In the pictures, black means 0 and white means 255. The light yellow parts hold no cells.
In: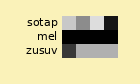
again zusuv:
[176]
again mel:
[1]
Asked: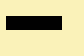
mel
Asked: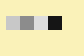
sotap

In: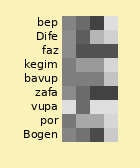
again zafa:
[66]
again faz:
[81]
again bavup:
[126]
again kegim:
[154]
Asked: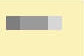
kegim
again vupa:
[222]

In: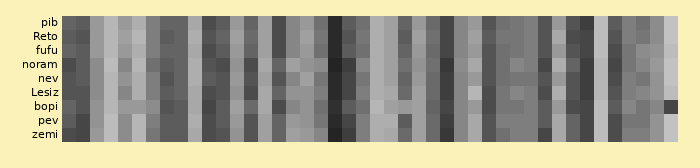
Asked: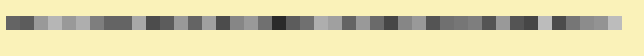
fufu
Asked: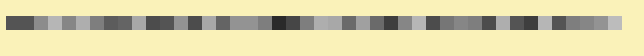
Lesiz
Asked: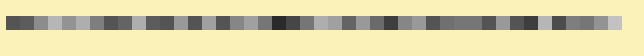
nev

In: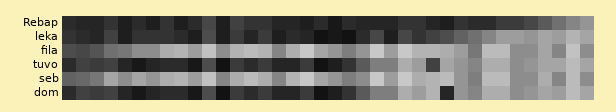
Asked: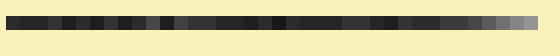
Rebap
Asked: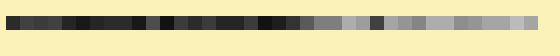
tuvo
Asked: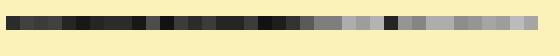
dom

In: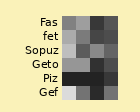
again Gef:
[115]
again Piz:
[35]

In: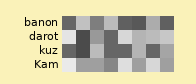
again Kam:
[159]
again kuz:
[102]
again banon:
[96]
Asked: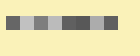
banon

